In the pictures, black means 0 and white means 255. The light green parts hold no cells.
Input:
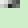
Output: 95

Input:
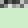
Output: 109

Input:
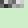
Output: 153

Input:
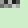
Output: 204

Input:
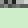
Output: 91

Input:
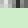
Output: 129

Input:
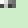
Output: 60

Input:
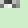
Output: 104

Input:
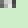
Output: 230
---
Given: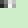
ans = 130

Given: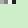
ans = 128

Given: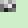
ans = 216

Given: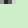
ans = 40

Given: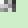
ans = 104

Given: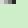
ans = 168

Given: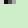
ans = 15

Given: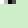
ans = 188
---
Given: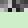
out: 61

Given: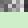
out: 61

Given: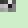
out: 91

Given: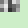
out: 177

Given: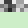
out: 251

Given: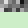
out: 90

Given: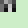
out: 71
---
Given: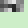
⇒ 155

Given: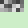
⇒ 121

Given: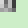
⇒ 61

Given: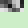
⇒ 46

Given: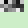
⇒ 50

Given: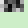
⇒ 82

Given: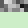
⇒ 52
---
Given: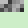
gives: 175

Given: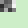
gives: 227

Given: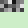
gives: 135

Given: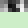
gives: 86

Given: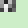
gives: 93

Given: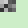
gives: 78

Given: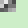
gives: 76

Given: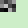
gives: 156

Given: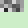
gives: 157

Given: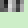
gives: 144
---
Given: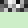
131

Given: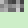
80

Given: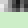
94

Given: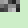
34

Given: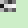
94

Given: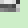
177

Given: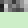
166
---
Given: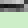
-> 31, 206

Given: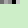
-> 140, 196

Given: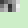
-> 48, 240

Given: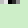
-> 1, 233

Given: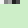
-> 161, 243

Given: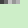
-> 195, 195

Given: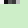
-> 86, 245

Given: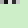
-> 225, 225
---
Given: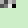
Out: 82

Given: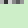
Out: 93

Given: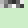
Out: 94

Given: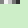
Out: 50

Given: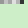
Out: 180

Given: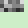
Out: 106
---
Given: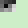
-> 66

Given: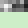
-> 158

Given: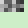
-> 99

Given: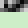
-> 80

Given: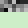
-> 116

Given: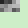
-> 75

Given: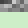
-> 80

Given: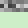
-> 152
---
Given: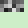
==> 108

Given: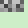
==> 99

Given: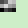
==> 185

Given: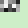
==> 36

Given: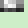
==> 148

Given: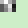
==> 116
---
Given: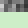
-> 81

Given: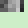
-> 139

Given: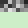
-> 80

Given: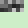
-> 190

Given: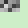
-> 75

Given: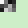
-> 207

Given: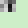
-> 216

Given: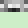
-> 59
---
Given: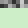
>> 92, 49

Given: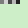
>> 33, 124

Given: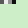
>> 15, 89

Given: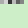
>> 133, 172

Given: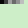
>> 190, 6

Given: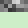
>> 105, 129
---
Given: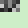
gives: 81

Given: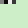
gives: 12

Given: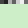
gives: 36

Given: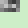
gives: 169

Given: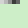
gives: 184

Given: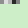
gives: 222

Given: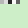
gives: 223

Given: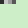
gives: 199

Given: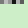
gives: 190

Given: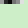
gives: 41
